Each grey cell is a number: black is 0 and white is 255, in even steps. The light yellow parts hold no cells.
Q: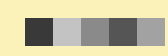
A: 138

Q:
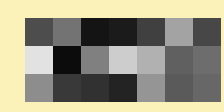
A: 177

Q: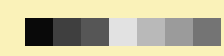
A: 155

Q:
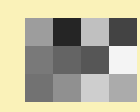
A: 192

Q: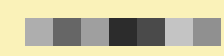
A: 159

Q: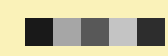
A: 88

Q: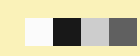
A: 96

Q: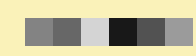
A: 131

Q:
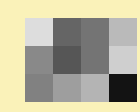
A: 186
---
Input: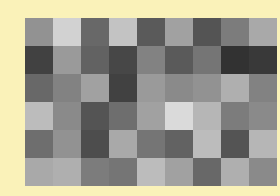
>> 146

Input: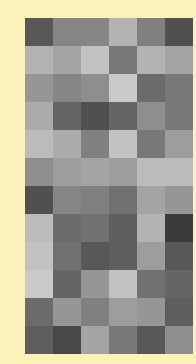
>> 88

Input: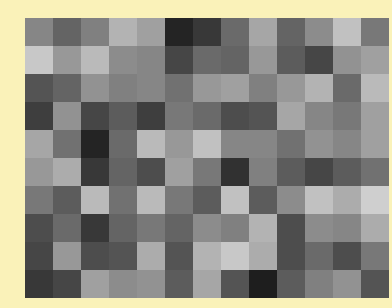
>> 134

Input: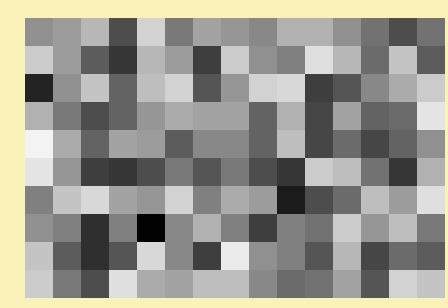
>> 144

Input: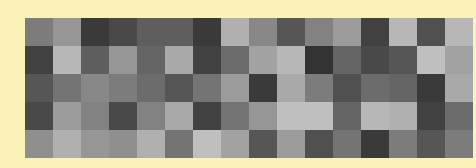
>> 124

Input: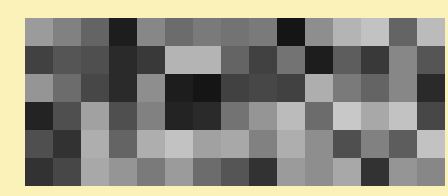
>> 155
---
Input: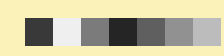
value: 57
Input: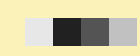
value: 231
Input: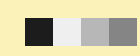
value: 28
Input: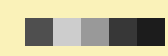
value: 79
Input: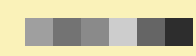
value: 159
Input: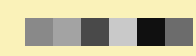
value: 137
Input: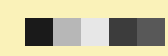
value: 26
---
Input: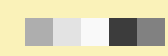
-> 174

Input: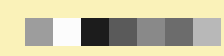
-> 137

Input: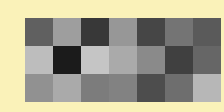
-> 124

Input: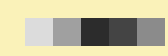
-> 139

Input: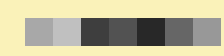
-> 102

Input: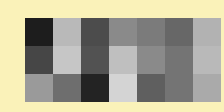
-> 123

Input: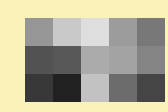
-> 132

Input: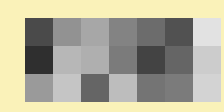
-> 131
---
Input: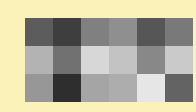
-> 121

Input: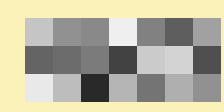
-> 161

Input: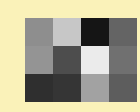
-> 100

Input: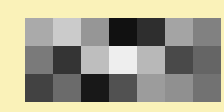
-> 129

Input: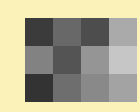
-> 170

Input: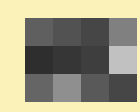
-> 128

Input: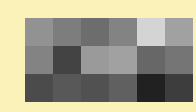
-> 161

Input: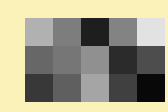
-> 226

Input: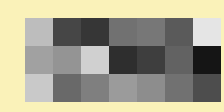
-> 229
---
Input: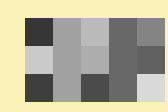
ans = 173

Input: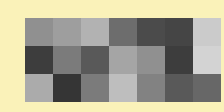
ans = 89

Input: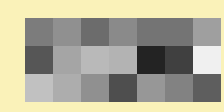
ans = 185

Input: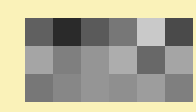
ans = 149

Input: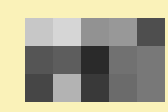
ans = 42

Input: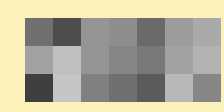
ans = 149
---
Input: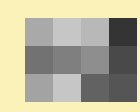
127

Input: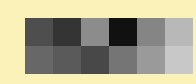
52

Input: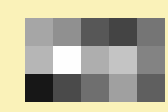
254

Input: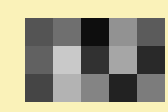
201

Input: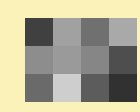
154

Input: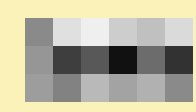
62

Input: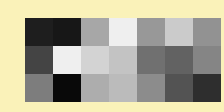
239

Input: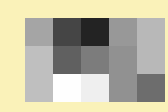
96
